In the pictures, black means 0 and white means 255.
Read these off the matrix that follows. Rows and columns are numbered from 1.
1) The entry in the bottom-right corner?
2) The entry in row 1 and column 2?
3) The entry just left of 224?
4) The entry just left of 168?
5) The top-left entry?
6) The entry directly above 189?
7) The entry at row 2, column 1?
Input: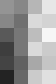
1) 224
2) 135
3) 203
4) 97
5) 148
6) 218
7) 135
